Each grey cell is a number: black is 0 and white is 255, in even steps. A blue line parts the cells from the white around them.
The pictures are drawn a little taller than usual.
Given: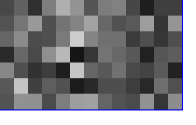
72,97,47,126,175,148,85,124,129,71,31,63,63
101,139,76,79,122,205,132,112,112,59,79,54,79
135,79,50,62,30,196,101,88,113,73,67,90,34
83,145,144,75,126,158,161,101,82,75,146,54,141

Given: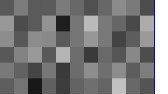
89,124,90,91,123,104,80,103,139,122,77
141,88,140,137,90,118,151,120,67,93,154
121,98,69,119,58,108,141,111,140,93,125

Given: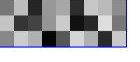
119,189,37,152,167,45,199,185,140
136,204,177,6,87,213,176,42,200

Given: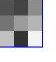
81,68,140
193,51,243

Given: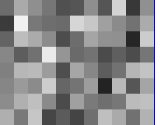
108,170,143,118,80,85,142,85,211,56,144
100,189,171,140,77,109,165,145,144,38,204
128,183,186,156,78,166,135,93,114,181,195
140,176,191,138,75,160,122,111,119,187,192

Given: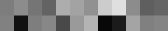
125,140,117,99,173,163,145,204,223,140,95,101

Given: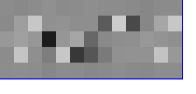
140,137,140,144,139,140,142,140,140,138,135,139,139
152,160,151,28,150,166,103,137,142,143,152,147,143
141,142,141,135,140,139,136,138,141,138,137,141,141

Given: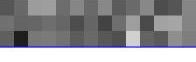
86,104,156,158,109,134,105,136,91,106,136,77,85,134
95,30,120,122,114,92,105,88,80,208,99,90,142,126

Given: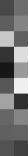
72,109
200,96
23,153
163,47
96,98
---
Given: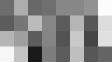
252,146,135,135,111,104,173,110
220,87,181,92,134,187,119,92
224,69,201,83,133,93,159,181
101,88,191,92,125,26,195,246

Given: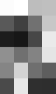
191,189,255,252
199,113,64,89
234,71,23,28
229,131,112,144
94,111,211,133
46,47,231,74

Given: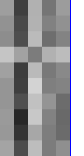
156,117,177,63,158
145,129,178,73,146
131,110,187,78,141
188,177,124,162,197
137,121,186,61,161
131,127,211,63,149
108,148,193,79,149
105,130,200,39,154
107,125,167,52,152
143,124,189,76,164

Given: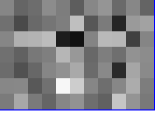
100,135,106,149,135,93,125,140,109,101,134
162,154,37,123,87,191,126,117,105,74,112
133,64,183,185,132,17,28,188,179,176,134
140,146,111,126,104,152,182,127,120,97,112
138,166,42,137,107,169,145,134,103,81,108
125,172,135,110,134,205,247,113,88,136,135
121,148,197,97,110,146,134,101,122,168,123

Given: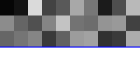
185,78,27,119,168,89,67,218,19,6
65,153,148,109,115,195,133,80,101,140
172,58,49,162,156,98,58,133,117,102

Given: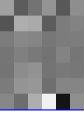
142,88,148,115,92,160
131,124,92,170,174,84
125,124,119,133,136,124
118,131,115,121,128,117
119,121,116,146,140,116
133,133,111,151,148,123
143,20,241,174,109,135
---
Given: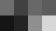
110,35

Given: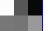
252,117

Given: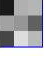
26,150,185

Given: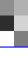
143,211

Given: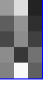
155,147,64

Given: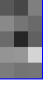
88,117,97

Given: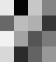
233,188,85,152
